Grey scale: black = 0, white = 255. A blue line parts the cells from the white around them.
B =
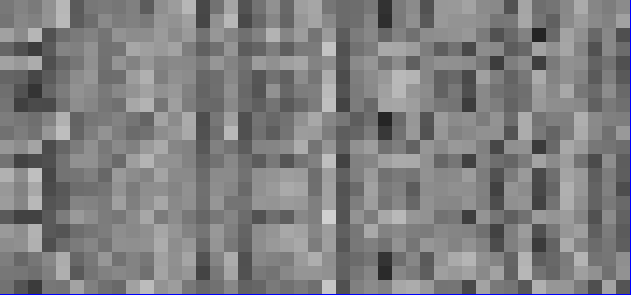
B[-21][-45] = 120
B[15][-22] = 208
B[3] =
[102, 80, 60, 91, 132, 128, 146, 114, 116, 167, 159, 153, 163, 126, 96, 112, 149, 92, 100, 126, 95, 122, 123, 196, 81, 114, 125, 169, 167, 157, 125, 94, 115, 73, 141, 137, 92, 103, 163, 145, 166, 132, 81, 137, 108]
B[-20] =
[116, 135, 129, 148, 185, 92, 109, 138, 124, 129, 121, 151, 146, 160, 70, 145, 184, 73, 104, 135, 101, 151, 164, 137, 107, 110, 133, 46, 122, 144, 89, 153, 147, 147, 143, 118, 120, 167, 117, 96, 138, 155, 138, 130, 161]
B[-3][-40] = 103
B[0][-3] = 134
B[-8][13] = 145
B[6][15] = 111
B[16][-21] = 96
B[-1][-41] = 117
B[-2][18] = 121
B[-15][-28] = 104
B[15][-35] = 167
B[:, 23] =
[118, 137, 155, 196, 141, 173, 186, 192, 135, 125, 149, 191, 158, 162, 162, 208, 157, 159, 143, 145, 198]
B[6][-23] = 127
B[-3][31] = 147
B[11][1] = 67
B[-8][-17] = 129
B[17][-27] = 142
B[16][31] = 137
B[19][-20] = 118
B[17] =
[141, 144, 176, 79, 107, 123, 134, 115, 144, 143, 145, 172, 141, 152, 105, 149, 120, 97, 142, 153, 160, 169, 124, 159, 86, 120, 128, 114, 147, 117, 151, 144, 131, 146, 130, 76, 128, 146, 59, 99, 171, 132, 107, 119, 94]
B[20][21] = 123
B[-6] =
[90, 66, 66, 90, 124, 154, 141, 124, 119, 139, 167, 123, 140, 120, 102, 120, 133, 108, 82, 111, 94, 136, 127, 208, 83, 147, 124, 168, 185, 150, 146, 114, 119, 62, 148, 117, 95, 113, 155, 148, 156, 133, 81, 140, 98]
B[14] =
[156, 134, 184, 84, 91, 132, 130, 123, 160, 127, 145, 167, 137, 144, 111, 150, 116, 116, 150, 148, 155, 152, 127, 162, 86, 126, 158, 116, 135, 103, 146, 136, 135, 148, 127, 77, 144, 148, 66, 115, 174, 143, 99, 121, 105]
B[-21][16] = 165
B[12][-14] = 136
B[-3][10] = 119
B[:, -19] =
[120, 133, 136, 125, 150, 140, 138, 105, 111, 125, 158, 134, 154, 162, 158, 124, 169, 128, 117, 134, 139]
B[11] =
[115, 67, 75, 80, 115, 145, 145, 125, 106, 158, 180, 146, 146, 131, 99, 114, 136, 110, 92, 121, 85, 116, 129, 191, 66, 129, 134, 160, 170, 169, 145, 102, 118, 65, 133, 110, 101, 123, 163, 139, 157, 115, 75, 142, 93]
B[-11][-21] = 98
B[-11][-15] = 150
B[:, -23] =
[166, 164, 116, 123, 131, 117, 127, 124, 168, 155, 116, 129, 110, 111, 127, 127, 134, 124, 174, 149, 111]
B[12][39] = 111

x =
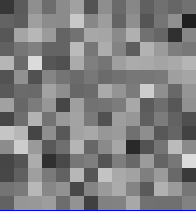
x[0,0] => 55
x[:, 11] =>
[112, 117, 102, 155, 164, 122, 143, 110, 124, 88, 117, 100, 155, 177, 112]
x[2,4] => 100
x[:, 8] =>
[106, 100, 138, 131, 159, 113, 148, 124, 158, 155, 167, 126, 169, 171, 130]
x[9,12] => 101
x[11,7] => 84
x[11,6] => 126
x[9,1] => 183
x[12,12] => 105
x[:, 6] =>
[83, 135, 167, 119, 127, 120, 107, 114, 122, 168, 103, 126, 85, 132, 64]
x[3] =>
[97, 118, 128, 100, 100, 187, 119, 173, 131, 93, 178, 155, 126, 120]
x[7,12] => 87
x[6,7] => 170
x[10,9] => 41
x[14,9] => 168
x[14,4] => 109
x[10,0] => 140
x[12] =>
[71, 96, 159, 122, 98, 183, 85, 195, 169, 162, 127, 155, 105, 58]
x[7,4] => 70
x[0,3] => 109
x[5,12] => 159
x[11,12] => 119
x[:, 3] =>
[109, 140, 155, 100, 86, 133, 162, 151, 115, 143, 89, 48, 122, 135, 157]
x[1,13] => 30
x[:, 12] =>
[102, 144, 48, 126, 169, 159, 104, 87, 98, 101, 187, 119, 105, 155, 112]
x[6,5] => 103
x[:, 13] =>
[113, 30, 134, 120, 181, 165, 149, 145, 79, 66, 138, 219, 58, 118, 130]
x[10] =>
[140, 204, 154, 89, 111, 181, 103, 138, 167, 41, 83, 117, 187, 138]
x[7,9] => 168
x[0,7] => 142
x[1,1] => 93

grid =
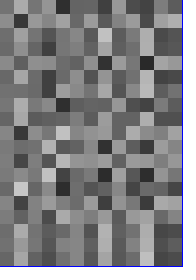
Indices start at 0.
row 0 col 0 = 115
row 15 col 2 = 128
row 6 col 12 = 114
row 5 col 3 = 64
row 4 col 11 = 164
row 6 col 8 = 84
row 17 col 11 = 79
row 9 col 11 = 128
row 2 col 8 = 92
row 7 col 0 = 118
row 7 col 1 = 173
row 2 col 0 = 110
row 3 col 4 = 118
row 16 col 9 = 114
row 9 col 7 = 153
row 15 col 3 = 76
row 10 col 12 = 133
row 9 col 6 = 146
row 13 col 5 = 110
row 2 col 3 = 84
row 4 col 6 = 143
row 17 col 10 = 176
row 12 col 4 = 67
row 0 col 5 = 100
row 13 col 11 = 100
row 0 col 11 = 125
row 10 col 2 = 113
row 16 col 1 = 171
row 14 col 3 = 155
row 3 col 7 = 164
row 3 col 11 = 81
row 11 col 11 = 126
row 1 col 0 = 141
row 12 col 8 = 160
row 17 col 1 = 153
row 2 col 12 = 84
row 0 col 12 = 92
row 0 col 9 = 76
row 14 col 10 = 59

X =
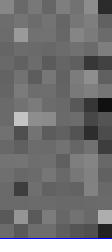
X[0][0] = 134
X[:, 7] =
[43, 97, 107, 126, 66, 96, 117, 16, 84, 76, 61, 104, 97, 105, 107, 174, 34]
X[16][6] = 80
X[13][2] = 111
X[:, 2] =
[120, 108, 113, 106, 108, 93, 109, 123, 141, 115, 108, 110, 107, 111, 107, 90, 109]
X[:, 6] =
[141, 126, 123, 107, 55, 142, 127, 54, 71, 45, 113, 132, 129, 130, 106, 105, 80]
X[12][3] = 118
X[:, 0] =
[134, 109, 108, 101, 105, 99, 101, 106, 106, 113, 104, 115, 111, 106, 106, 89, 107]
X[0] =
[134, 105, 120, 102, 126, 114, 141, 43]
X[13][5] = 99
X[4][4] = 101
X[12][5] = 119
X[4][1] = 97
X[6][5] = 121
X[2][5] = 133
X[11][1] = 116
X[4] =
[105, 97, 108, 91, 101, 95, 55, 66]
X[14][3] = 107
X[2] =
[108, 154, 113, 114, 103, 133, 123, 107]
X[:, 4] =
[126, 102, 103, 108, 101, 98, 100, 105, 106, 97, 114, 96, 105, 101, 105, 103, 95]
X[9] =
[113, 79, 115, 92, 97, 83, 45, 76]
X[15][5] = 114
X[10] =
[104, 96, 108, 107, 114, 102, 113, 61]
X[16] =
[107, 89, 109, 110, 95, 85, 80, 34]
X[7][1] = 114

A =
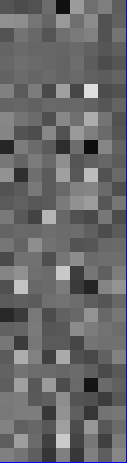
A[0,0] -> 84
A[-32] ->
[144, 141, 117, 101, 153, 111, 140, 81, 97]
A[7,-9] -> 100
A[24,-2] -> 112
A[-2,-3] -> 119
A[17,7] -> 104
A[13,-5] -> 105
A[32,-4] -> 55
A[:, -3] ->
[111, 140, 129, 97, 92, 96, 222, 98, 173, 126, 14, 96, 188, 133, 156, 73, 95, 86, 106, 118, 36, 93, 147, 124, 116, 72, 95, 20, 80, 54, 150, 119, 128]
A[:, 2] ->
[81, 117, 104, 102, 106, 101, 124, 97, 107, 77, 107, 123, 110, 120, 87, 67, 104, 142, 113, 111, 104, 91, 120, 122, 119, 129, 108, 88, 89, 125, 103, 107, 94]
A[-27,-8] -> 90
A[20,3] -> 106
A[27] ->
[93, 160, 88, 155, 76, 105, 20, 106, 96]
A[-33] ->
[84, 76, 81, 108, 16, 155, 111, 126, 94]
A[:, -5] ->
[16, 153, 112, 101, 99, 100, 160, 103, 135, 81, 45, 143, 160, 105, 122, 103, 107, 108, 118, 200, 124, 114, 97, 88, 90, 170, 102, 76, 141, 146, 159, 202, 128]
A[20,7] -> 132
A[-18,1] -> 88
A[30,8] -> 107
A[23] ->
[97, 101, 122, 86, 88, 139, 124, 114, 108]
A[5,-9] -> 98
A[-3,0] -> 130
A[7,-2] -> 86
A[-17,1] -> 105
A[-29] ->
[103, 110, 106, 103, 99, 109, 92, 76, 85]
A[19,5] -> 61
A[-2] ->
[94, 158, 107, 64, 202, 68, 119, 64, 123]
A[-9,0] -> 119

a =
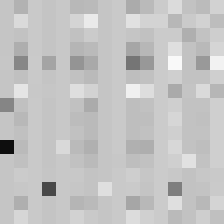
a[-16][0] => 197
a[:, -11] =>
[184, 212, 193, 181, 148, 193, 222, 193, 188, 193, 186, 193, 200, 198, 181, 210]
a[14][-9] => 197
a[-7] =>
[197, 192, 201, 196, 200, 193, 186, 197, 201, 190, 193, 203, 207, 194, 194, 207]
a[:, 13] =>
[194, 202, 175, 194, 194, 194, 196, 194, 194, 194, 194, 225, 194, 194, 194, 194]
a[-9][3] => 196
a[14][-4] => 223
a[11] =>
[197, 192, 201, 196, 200, 193, 186, 197, 199, 190, 193, 203, 207, 225, 194, 207]
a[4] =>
[198, 135, 202, 164, 200, 148, 169, 197, 201, 117, 152, 203, 249, 194, 153, 242]
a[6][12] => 170
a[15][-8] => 201
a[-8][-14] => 201
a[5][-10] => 186
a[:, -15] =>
[178, 218, 194, 174, 135, 192, 229, 192, 184, 192, 186, 192, 203, 199, 175, 214]
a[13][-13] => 72
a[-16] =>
[197, 178, 201, 196, 200, 184, 186, 197, 201, 171, 186, 203, 219, 194, 187, 210]
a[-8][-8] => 201
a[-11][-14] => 201
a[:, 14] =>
[187, 210, 194, 185, 153, 194, 218, 194, 192, 194, 190, 194, 199, 195, 184, 206]
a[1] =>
[197, 218, 201, 196, 200, 212, 234, 197, 201, 225, 211, 211, 183, 202, 210, 189]
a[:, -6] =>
[186, 211, 193, 183, 152, 193, 221, 193, 190, 193, 174, 193, 198, 196, 184, 208]
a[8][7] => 197
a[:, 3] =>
[196, 196, 196, 196, 164, 196, 198, 196, 196, 196, 196, 196, 197, 72, 196, 196]
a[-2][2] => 201
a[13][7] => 223

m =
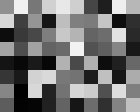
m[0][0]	144
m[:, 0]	[144, 215, 13, 165, 20, 54, 134, 93]
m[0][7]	30
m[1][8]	14
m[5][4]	120
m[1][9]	47
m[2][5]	180
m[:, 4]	[232, 190, 200, 106, 178, 120, 115, 99]
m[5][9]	172
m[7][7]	48
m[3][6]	82
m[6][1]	1
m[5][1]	25
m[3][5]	242
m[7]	[93, 3, 5, 33, 99, 22, 109, 48, 131, 193]
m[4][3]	7
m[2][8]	226
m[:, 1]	[241, 63, 57, 78, 8, 25, 1, 3]
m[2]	[13, 57, 72, 126, 200, 180, 100, 109, 226, 41]
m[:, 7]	[30, 197, 109, 95, 13, 192, 80, 48]
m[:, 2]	[119, 149, 72, 162, 26, 210, 216, 5]
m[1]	[215, 63, 149, 21, 190, 127, 123, 197, 14, 47]
